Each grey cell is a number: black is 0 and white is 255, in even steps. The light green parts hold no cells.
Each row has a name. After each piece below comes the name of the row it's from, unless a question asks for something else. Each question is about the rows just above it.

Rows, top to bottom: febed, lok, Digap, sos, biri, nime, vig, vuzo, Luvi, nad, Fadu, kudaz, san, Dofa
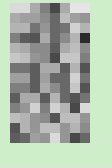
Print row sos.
[127  93  84 170 104 139 179  43]
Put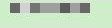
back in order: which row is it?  vuzo
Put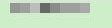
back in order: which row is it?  lok
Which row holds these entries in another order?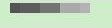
vig
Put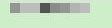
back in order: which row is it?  kudaz
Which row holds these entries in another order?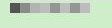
kudaz
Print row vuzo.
[159 159  93 159 104 104 209 116]

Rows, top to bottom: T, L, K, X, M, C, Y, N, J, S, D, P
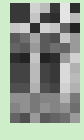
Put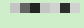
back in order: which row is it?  K
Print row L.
[ 56  56 197  56  45 228 186]
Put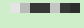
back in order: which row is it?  L

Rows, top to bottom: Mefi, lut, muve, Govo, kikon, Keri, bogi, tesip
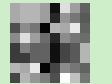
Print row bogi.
[181 169 232   5  69 139 118  98]
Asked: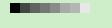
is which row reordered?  bogi

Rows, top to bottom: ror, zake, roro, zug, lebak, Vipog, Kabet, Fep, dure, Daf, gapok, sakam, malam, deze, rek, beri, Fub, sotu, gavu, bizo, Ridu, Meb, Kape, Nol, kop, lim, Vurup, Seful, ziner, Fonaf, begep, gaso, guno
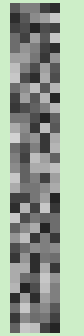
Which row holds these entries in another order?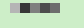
rek
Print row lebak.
[109 148 127  65  45]
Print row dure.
[109 139 190  88 181]
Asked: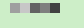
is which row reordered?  sotu

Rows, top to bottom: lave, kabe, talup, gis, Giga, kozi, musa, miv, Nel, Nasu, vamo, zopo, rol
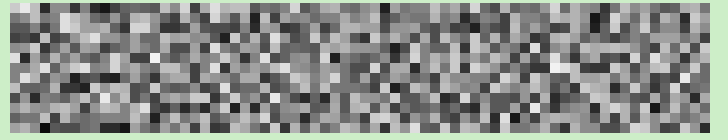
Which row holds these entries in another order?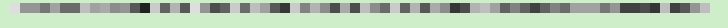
gis
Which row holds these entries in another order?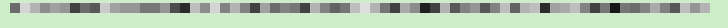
kabe

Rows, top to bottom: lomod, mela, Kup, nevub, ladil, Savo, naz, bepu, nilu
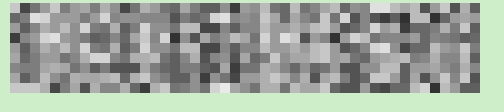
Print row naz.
[134 125 125 166 175 166 116 144  95 125  83  83  83 166 125 104  95 125
 125  95  83 166  61 116 116 175 166 134 104 144 104 116 155  83  83 144
 144 187 187  95 155 155 166 144 125 175 134]
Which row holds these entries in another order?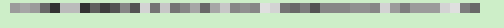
mela
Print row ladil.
[155  95 134 175 155 187 144 211 125 116 175  95 125 211 144 144 116 187
 187  71  71 134  95 134 134 187 155 155 175 155 187 199 155  83 104 134
 211 223 144  71 104 104 187 155 144 199 125]

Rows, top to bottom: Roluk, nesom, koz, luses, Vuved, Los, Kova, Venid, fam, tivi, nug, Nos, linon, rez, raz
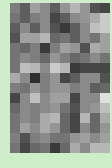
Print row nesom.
[116  94 126 138  70  94 138 149 170 202]
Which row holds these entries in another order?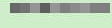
fam
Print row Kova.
[116 191 182 138 202 182  58  70  70  70]

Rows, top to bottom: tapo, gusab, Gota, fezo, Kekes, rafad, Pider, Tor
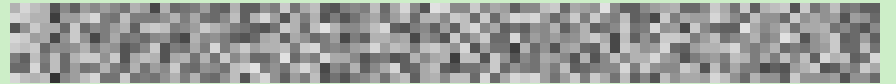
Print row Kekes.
[202 190 202 106 146 137 146 178 125 158 146  84 106 137 202  84 125 115
 169 125 214 125 169 202 158 178 178 190 125 202 214 125 137 125 158 169
 214 158 190 178 125 190 202 178 146 214  84 158 115 115  61 178 106 146
  84 158 169 106  96 190  72 202 178 146 158 214 106  96 158 178 178 190
 214 146 125 146 178 106 125 115 146 158 202 106 106 190 115]
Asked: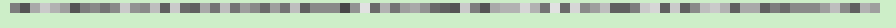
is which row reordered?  tapo
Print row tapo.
[178 214 190 178  84 137  96 158 137 158 137 115 178 158  72 178 106 115
 125 158 106  96 178  96  96 146 125 202 115 169 190  96  84 125 137 125
 190 106 169 214 137  84 225 214 137 137 202 137 169 158  96 137 137 190
 202 106 169 158 146 225 137  96  96 137 158 169 178 106 106 137 202 169
 115 202  96 178 190 202  84 202 115 146 190 115 125  96  96]
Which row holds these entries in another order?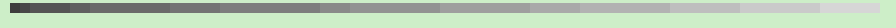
gusab
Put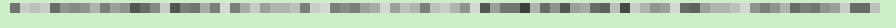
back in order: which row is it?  Kekes
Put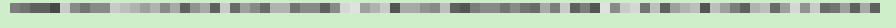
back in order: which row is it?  Gota

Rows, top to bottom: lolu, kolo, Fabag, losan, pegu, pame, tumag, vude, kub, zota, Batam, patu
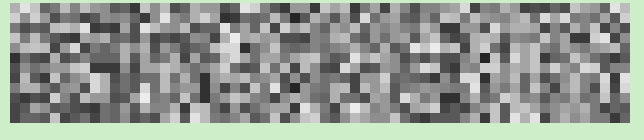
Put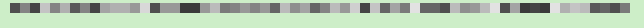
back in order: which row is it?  Fabag
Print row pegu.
[142 187 196 187  69 152 216  69 122 101 122 176 142 176  79 152 122  79
 101 112 187 216 216  49 112 142 196 112 101 112 132 112 132 142 176 132
 101 176  89 112 226 196 236 176 196  69 176 207 112  69 187 164 196 132
 112 164 142 122 152 164 187 101]
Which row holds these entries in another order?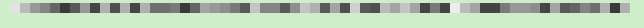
Batam

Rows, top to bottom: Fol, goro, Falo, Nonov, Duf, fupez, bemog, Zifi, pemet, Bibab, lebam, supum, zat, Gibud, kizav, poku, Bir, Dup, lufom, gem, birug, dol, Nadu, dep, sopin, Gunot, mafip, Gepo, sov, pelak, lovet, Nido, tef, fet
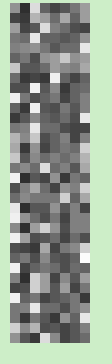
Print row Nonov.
[119 108 231  99  99  87  99 146]
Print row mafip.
[240  68  99 119 108  78 108  99]
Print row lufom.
[ 78 128 168 108  68 146 128 208]
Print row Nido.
[119  57 119  87  57 146  99 231]

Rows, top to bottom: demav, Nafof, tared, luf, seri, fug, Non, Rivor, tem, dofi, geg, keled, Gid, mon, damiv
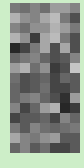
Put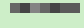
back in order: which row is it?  keled
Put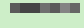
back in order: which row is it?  damiv

